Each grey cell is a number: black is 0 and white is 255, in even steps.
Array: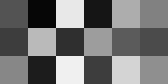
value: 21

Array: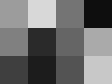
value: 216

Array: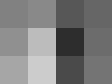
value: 137

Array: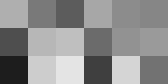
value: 167

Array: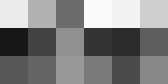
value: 250

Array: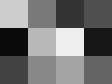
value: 121
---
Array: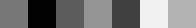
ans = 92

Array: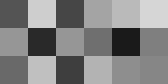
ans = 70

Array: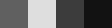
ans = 60

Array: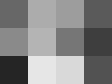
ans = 157

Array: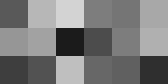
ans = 211

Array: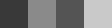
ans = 84

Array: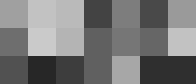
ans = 186

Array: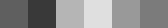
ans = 181
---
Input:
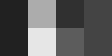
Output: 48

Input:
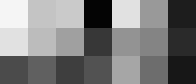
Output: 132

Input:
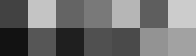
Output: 94

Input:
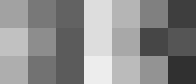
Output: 70

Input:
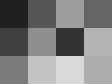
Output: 50

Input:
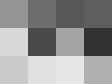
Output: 163
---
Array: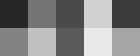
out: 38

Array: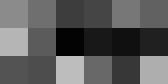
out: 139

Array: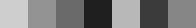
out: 206

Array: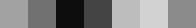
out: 162

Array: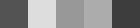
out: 83

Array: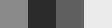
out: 138
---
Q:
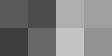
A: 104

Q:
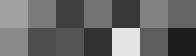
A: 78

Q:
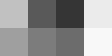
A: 124

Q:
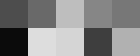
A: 221

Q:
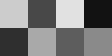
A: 169

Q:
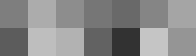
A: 190
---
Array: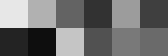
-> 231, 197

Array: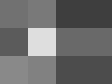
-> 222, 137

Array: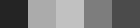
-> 193, 171

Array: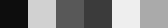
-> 238, 209

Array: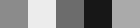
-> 236, 170

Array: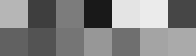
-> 235, 228

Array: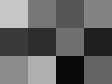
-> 198, 176

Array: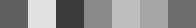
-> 225, 189

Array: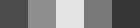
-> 227, 142

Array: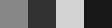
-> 210, 136
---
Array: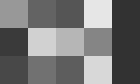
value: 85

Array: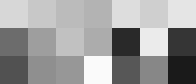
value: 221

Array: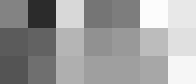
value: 125

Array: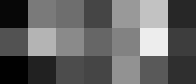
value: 153

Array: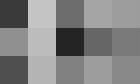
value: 109

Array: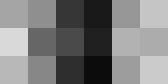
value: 25

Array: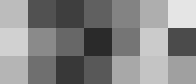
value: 131

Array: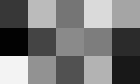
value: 117

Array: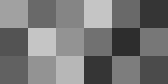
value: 197
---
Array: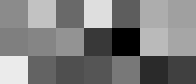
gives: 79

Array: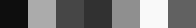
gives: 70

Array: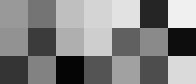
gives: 5

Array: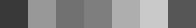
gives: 113

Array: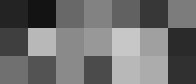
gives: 138

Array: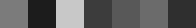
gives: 200

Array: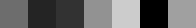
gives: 50

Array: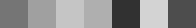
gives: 197

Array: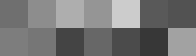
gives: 68
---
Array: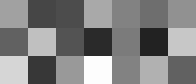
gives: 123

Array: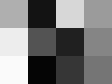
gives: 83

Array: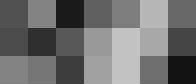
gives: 194

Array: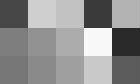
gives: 172

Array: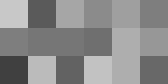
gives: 111

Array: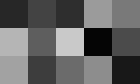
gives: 201
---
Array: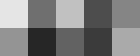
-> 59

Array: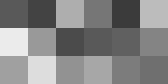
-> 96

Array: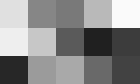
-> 32

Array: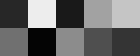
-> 79

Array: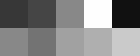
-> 175

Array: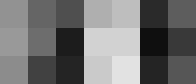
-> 15

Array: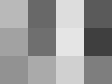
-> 229
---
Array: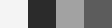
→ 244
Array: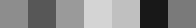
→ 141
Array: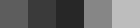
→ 93
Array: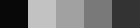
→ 8
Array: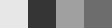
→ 231
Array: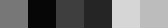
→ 119
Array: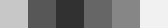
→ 199
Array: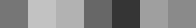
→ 118
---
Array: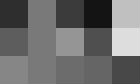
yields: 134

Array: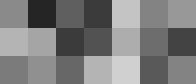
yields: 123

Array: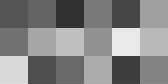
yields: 217

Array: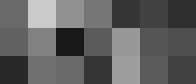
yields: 40

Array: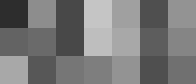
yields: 168

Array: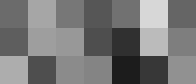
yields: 173

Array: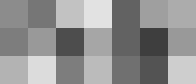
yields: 179

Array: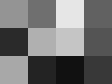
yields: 168

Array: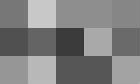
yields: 150

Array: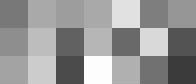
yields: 163
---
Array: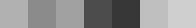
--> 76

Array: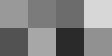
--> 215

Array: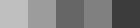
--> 128

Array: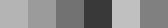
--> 57

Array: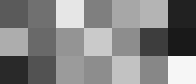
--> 127

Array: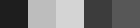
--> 60
